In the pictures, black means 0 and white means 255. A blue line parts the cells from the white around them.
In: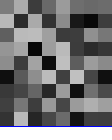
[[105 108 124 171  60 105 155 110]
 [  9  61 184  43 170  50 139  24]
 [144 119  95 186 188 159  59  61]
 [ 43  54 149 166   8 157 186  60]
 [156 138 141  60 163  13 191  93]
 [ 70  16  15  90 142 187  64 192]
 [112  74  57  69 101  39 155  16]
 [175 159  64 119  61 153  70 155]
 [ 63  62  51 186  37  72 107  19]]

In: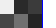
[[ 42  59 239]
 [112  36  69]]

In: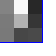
[[248  40 131]
 [178  54 122]
 [ 71  74 121]]

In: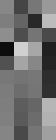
[[119 153 135  69]
 [ 40 188 126 100]
 [117  74 142  77]
 [167  32  13 208]
 [135  36  81 165]
 [119  45 120 116]
 [117  48 124 109]
 [102 182 126  93]
 [108 178 128  90]
 [117 160 133  73]]

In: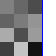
[[103  76 128]
 [123 148  99]
 [ 78 155 171]
 [195  19  62]]

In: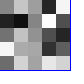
[[ 38 245 134 198 158]
 [253  79  34  16 133]
 [ 79  37 114 194 146]
 [ 49  94 245 171 167]
 [231 211 108 211 163]]

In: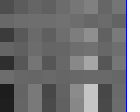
[[102 117  78  92 101  96 108 118 128]
 [107  99 104 109 110 110 113 109 103]
 [ 97 122  59  89 106  95 110 125 143]
 [103 111 101  96 108 101 102 110 113]
 [ 86 118  46  87 117  86 104 136 166]
 [105 103 109 103 102 105 102 104 105]
 [ 71 106  29 100 121  71  99 139 197]
 [ 73 108  31 101 121  74  97 135 197]]

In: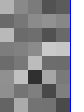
[[ 82  91 179 137 123]
 [145 135 106 119 139]
 [ 81 105 185 107 110]
 [202 198 125 129 139]
 [109 108 108 120 188]
 [166 121 144 192  48]
 [ 72 127 143 116 127]
 [114  74 100 171 115]]
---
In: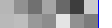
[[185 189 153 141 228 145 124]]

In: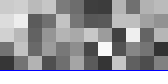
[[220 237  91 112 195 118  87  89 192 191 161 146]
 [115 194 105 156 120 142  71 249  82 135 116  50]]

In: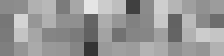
[[119 212 150 176 144 144 100 173 150 129 137 199  98 186 137 109]
 [127 149 170 153 151 133  52 154 160 156 179 171 144 156 149 178]]

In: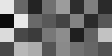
[[ 11 233 105  88  67 131  43  87]
 [ 71 184 172  85 138 113 102  81]]

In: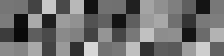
[[123  13 170  31 156 145  82  97  19  95 156 168 112  52 121 126]
 [139 133 169  67 154  47 215 114 120 191  49  93  89 158 206  97]]

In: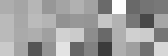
[[186 168 187 180 146 151 149 198 178 119  72 166]
 [202 165  85 148 227 101 129  59 174 159 112 215]]

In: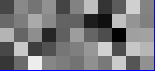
[[105 125 170 137  99  98  29  15 192 148 128]
 [ 72 201  62  81 118 127 151 210  77 199 182]]

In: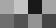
[[111  83 148  70]]
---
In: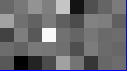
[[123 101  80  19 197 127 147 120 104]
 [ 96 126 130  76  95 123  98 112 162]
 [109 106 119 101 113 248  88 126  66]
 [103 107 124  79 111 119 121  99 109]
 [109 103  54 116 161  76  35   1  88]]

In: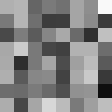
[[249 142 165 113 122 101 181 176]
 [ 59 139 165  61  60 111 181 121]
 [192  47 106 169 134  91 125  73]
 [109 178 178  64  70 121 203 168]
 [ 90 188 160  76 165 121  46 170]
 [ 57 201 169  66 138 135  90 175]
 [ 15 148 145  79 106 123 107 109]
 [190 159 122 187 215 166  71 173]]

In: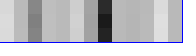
[[185 219 185 182 185  43 163 206 186 190 135 186 216]
 [185 223 186 181 185  26 161 209 186 191 128 186 219]
 [185 222 186 181 185  35 162 207 186 191 132 187 218]]

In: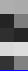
[[171 174]
 [125  36]
 [ 37  47]
 [221 217]
 [129  51]]

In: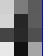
[[ 91 124 207]
 [ 92  38 212]
 [ 79  41  68]
 [165  17 232]]

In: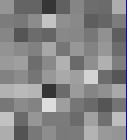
[[173 107 109 133  96  53 100 100 149]
 [124 101  94 137 143 195 140 120 124]
 [ 94 145 119 135 136 101 108  85 134]
 [108 151 131 151 118 167 129 138 147]
 [126 176 143 106 177 137 109 159 154]
 [ 86 108 211 159 169 152 117 140 130]
 [169 144 133 155 107  52 181 185 178]
 [116  85 106 118 158 221 131 139 119]
 [190 112 161 107 123 123 150 106 194]
 [149 153 179 123 122 141 120  83 173]]

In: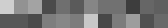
[[ 95 102  61 113 113 134  90 111  75 163 146 207]
 [105  80 157 124  71 200 124 135 126  74  87  87]]
